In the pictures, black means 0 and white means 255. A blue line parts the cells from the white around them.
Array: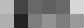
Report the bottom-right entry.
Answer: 154
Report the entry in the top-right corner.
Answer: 215
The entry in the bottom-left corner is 175

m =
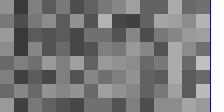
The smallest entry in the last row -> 65
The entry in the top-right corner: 112
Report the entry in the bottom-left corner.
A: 153
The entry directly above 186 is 105
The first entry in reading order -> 146
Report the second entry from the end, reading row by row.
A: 165
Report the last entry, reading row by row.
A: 153
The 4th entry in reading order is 91
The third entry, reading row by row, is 127
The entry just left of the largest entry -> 105
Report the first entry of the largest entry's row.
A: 105
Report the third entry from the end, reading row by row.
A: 140
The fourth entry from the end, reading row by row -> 140
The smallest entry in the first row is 57
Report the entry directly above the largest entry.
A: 112

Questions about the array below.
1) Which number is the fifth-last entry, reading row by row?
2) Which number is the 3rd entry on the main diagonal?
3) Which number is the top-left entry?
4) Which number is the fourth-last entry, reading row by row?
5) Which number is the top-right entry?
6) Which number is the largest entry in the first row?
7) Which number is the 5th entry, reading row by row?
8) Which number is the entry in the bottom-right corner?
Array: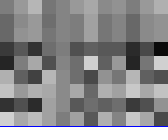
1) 176
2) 153
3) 125
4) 132
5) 176
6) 182
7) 132
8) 73

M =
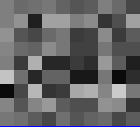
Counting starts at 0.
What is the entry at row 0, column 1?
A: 106
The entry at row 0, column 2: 112
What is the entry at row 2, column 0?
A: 146
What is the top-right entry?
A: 71
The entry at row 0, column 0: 127
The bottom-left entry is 119
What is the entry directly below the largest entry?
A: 139
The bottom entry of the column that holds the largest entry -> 71
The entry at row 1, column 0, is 127
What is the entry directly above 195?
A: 127
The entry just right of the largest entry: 119
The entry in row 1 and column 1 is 146
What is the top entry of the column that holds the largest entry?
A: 106
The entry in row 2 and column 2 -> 71
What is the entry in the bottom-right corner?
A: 92
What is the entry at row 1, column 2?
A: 31
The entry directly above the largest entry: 10
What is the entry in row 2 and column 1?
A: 85

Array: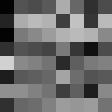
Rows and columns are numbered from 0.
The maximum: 209
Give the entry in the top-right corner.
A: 76
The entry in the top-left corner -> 3
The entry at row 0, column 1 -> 83
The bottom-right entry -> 115
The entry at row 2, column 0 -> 3
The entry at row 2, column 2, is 137
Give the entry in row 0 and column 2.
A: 76
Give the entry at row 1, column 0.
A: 36
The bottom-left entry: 48
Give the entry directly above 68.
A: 156
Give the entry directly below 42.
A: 164

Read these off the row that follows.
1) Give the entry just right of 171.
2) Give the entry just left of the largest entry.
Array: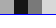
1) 21
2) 121

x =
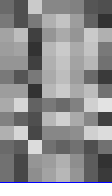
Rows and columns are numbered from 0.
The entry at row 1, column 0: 121
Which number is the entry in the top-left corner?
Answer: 106
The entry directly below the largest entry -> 64
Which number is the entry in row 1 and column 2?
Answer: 121
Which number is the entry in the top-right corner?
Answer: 79
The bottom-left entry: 113
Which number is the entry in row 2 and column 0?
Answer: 163
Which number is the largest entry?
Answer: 227
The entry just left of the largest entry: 208
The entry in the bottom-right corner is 58
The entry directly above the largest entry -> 113
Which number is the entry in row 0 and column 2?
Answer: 202
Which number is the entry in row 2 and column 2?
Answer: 64
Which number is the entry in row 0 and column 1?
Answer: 79
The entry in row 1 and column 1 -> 79

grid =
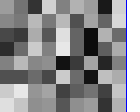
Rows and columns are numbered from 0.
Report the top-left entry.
156
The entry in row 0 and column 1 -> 115
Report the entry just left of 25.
156
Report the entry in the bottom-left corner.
223
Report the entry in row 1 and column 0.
135
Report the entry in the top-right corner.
209
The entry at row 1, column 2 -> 185
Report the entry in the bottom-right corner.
178
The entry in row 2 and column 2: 172
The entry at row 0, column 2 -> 51
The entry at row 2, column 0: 72
